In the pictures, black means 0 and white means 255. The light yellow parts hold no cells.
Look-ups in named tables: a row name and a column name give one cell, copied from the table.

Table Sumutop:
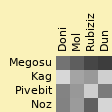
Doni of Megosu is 115
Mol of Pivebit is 152
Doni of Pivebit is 131
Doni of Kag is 215
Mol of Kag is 164
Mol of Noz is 155
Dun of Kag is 207
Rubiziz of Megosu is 70

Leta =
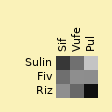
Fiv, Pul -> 141
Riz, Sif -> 143
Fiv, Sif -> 111
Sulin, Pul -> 196
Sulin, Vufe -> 112
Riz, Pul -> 15
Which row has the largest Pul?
Sulin

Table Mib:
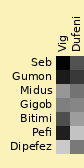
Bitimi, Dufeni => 157
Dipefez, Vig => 202
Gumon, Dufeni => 57
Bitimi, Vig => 78
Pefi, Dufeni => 195
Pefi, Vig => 31

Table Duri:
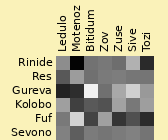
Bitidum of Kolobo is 89
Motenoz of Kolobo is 64
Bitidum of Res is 112
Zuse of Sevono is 123
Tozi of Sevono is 116
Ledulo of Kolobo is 159
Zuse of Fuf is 53
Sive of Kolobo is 120
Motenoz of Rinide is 4
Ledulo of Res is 88
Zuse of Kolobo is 162
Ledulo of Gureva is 34

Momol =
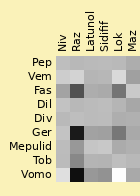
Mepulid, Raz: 152
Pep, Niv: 190
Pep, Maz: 173
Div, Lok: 174
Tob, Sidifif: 179
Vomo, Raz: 15
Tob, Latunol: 180
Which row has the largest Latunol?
Mepulid

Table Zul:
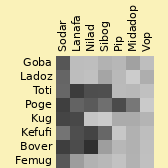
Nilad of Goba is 190
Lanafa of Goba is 189
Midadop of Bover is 177
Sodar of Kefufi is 116
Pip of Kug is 171
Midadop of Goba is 161
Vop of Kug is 180
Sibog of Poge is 111
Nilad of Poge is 90
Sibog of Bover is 158
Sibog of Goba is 178
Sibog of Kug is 203
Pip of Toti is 186
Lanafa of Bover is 76
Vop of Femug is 192
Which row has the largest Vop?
Poge

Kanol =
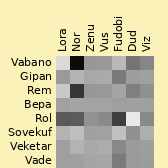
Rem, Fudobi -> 165
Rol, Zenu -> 146
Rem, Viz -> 144
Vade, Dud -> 154
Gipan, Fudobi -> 122
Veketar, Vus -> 172
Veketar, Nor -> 179
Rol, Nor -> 91
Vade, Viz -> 156
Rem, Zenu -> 151

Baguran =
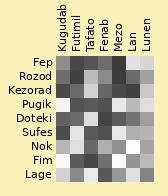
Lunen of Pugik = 222
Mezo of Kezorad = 75
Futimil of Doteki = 107
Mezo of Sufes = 232
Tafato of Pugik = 90
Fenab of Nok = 175
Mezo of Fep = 60
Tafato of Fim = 71
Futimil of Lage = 137
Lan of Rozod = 106
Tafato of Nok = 104
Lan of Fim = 148
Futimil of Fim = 91
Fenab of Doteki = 68
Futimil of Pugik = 82
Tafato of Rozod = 188
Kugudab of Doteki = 98
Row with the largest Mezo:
Fim

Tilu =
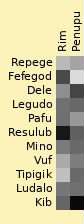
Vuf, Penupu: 125
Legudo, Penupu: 104
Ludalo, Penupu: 111
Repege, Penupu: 164
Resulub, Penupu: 96
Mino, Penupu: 106
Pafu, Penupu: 152
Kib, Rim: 102
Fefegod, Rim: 74
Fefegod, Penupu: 219
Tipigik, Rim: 191
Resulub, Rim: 24
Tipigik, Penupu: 106
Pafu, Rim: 111
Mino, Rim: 123
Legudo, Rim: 113
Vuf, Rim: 170

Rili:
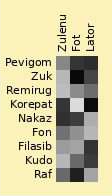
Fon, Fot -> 145
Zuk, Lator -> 69
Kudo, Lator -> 59
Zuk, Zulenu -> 183
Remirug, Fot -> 139
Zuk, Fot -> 10
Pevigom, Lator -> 45
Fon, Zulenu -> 113
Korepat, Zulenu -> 53
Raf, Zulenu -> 105
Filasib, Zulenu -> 155

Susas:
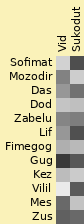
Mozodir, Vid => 130
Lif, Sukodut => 80
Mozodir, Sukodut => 205
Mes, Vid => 105
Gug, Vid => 57
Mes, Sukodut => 195
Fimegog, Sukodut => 185
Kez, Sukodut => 203
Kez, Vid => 188
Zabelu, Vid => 133

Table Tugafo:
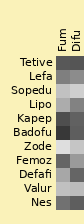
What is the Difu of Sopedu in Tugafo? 207
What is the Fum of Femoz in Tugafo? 101
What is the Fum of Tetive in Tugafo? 88
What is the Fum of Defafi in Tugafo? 167
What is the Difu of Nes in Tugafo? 94
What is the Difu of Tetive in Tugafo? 85
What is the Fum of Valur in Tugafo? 192
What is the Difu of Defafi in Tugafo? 101
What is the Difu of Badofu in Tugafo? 94
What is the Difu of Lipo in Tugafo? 130
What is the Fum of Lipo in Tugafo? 172
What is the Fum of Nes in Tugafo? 113
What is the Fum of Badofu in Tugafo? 56
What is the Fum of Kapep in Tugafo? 78
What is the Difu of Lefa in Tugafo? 140
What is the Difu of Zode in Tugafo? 197
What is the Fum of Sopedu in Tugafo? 193
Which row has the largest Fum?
Zode

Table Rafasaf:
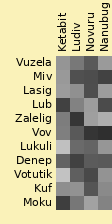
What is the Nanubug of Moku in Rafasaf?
131
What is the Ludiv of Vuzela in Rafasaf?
120
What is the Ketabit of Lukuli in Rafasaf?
192
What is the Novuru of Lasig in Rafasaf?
78
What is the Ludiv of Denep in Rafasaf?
65
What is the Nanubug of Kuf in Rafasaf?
138
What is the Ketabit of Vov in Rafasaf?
127
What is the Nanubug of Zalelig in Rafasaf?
174
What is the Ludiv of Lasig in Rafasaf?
144
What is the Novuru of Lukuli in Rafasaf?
100
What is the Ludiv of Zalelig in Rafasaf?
54
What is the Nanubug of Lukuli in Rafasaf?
150
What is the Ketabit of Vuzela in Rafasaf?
149

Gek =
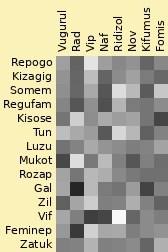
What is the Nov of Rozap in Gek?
121
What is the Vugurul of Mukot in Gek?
72
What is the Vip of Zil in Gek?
204
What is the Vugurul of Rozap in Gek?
163
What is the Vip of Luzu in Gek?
169
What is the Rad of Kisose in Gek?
206
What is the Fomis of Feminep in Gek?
146
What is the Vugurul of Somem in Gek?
143
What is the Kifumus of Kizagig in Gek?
123
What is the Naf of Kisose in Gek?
170
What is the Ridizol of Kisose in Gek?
157
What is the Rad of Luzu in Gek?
131
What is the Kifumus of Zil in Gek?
129
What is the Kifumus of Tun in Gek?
96
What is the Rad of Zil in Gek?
165
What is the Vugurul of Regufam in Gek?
133
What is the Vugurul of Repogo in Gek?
159
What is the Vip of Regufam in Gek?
144

